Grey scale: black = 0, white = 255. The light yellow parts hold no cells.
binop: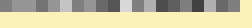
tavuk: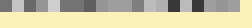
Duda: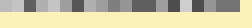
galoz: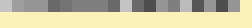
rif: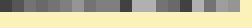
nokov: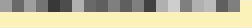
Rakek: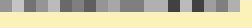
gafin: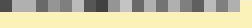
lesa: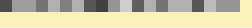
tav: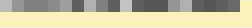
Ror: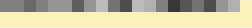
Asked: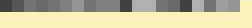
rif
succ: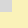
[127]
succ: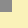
[158]
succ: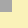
[127]

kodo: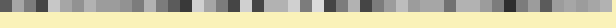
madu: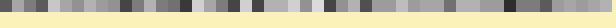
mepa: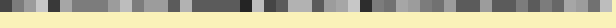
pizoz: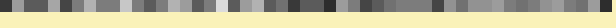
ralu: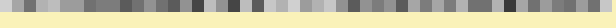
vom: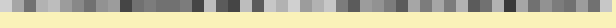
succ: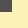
[156]
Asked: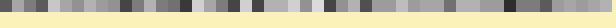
madu
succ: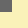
[166]
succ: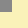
[113]

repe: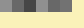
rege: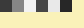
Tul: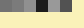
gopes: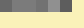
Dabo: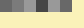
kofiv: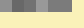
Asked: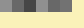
repe
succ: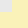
[39]
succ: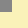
[242]
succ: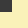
[134]
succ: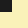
[153]
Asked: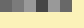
Dabo
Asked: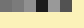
Tul

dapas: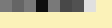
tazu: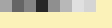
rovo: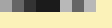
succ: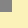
[39]
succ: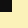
[121]
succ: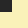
[143]
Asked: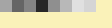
tazu
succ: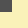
[224]
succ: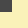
[81]
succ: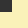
[27]

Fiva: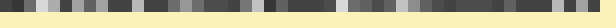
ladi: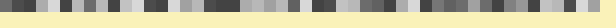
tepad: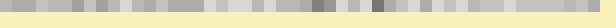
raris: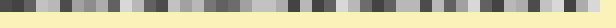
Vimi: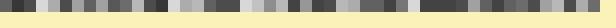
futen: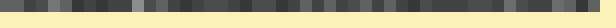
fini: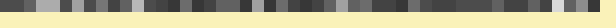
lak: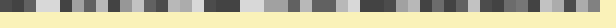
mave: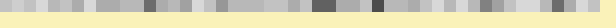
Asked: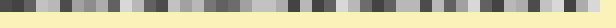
raris
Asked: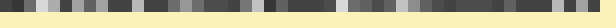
Fiva
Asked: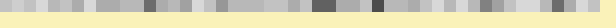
mave
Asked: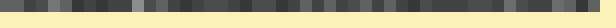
futen
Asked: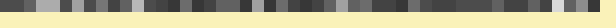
fini
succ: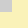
[194]
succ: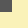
[108]

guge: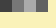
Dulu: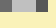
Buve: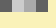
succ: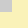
[170]
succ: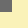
[192]

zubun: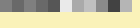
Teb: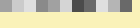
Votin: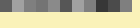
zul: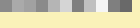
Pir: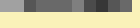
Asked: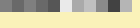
zubun
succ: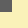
[161]
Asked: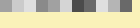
Teb
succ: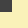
[181]
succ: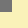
[138]
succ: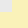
[170]
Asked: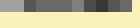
Pir

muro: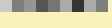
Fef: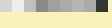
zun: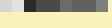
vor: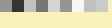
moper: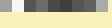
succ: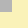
[170]
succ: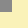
[160]
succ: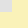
[42]
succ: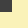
[85]

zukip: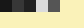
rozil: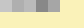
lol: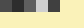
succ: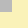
[136]
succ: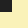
[219]

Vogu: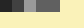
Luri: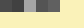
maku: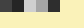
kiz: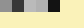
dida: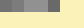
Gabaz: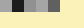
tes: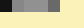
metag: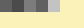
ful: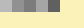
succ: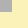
[19]
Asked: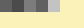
metag
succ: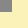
[145]
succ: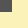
[96]
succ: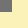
[124]
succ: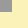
[96]
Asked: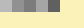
ful

